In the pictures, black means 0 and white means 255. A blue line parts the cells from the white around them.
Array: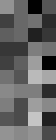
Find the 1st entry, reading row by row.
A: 147
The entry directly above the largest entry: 158
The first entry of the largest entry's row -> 85
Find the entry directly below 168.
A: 43
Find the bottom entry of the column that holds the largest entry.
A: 147
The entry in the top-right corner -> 85
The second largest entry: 186
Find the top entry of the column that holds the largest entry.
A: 1
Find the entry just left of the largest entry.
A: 75
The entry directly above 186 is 158
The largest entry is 197

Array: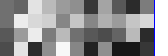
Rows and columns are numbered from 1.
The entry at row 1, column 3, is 227
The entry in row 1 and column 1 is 112
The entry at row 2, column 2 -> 236
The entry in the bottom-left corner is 76
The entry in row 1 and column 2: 100
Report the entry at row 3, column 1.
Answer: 88
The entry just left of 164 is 55
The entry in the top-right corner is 124
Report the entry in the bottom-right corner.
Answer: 55
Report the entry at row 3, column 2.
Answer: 155

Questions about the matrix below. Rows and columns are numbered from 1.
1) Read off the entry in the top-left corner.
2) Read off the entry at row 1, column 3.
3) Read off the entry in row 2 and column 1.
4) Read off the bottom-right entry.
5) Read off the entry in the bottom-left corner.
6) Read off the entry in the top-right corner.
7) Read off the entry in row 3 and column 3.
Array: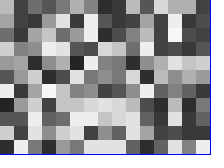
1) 187
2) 110
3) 164
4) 238
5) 46
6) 66
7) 164

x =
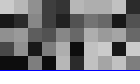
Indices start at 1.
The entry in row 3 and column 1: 144
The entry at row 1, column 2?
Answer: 183
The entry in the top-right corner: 43
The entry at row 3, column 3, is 93
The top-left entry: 203
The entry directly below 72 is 13
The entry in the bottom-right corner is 126
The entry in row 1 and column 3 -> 144
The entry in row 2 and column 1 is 24

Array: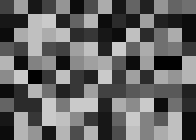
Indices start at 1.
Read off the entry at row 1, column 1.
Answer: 66
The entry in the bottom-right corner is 12
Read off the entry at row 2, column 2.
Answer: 23
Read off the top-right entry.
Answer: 112
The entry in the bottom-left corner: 12
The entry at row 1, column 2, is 160
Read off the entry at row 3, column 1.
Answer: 12
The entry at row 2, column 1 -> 23
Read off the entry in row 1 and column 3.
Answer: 23
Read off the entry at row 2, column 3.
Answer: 192

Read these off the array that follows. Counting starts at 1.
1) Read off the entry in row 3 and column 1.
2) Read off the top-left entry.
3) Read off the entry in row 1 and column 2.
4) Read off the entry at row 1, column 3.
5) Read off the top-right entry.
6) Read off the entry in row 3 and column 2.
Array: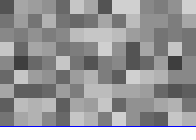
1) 136
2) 83
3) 166
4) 157
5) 208
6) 125

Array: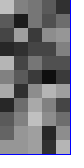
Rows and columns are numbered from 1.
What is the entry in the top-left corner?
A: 192
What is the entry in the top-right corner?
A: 48
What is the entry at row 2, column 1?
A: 90
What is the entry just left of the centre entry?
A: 90
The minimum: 15
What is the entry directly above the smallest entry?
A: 80
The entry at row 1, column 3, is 118
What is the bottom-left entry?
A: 150
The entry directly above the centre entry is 118
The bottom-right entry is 181
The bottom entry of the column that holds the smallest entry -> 48

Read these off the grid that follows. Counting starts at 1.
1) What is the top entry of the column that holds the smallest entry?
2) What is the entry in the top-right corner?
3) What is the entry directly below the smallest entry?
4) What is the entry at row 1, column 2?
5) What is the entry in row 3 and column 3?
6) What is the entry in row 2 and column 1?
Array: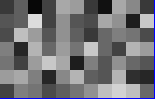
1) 7
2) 57
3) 220
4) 95
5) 156
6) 85

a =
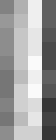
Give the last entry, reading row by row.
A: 54
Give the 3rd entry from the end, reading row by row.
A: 208
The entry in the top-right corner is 96
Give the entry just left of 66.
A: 230
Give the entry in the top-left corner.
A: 130
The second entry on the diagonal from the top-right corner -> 239
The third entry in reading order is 239
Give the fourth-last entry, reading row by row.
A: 141
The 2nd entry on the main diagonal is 187

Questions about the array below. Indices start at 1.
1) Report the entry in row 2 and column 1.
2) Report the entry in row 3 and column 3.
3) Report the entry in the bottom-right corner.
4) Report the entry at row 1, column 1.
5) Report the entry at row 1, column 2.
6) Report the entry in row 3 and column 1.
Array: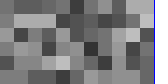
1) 125
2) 125
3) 103
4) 115
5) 93
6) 153

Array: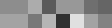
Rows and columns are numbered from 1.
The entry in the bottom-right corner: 130
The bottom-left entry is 163
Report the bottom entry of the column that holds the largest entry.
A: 224
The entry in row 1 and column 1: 141
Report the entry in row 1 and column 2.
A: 141

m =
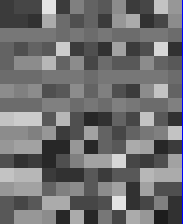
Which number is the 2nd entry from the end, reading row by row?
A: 29
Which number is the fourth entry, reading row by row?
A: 227
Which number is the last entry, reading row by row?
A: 49
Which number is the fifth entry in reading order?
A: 59
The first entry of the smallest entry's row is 88
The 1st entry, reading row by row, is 59
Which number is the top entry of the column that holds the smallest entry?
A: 195
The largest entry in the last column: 195
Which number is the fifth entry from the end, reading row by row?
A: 70
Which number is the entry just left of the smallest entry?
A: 151
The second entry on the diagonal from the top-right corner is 70
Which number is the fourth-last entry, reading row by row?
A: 171
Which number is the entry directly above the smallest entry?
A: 128
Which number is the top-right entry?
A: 151
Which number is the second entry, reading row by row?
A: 70
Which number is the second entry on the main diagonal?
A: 59
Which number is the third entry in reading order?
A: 70
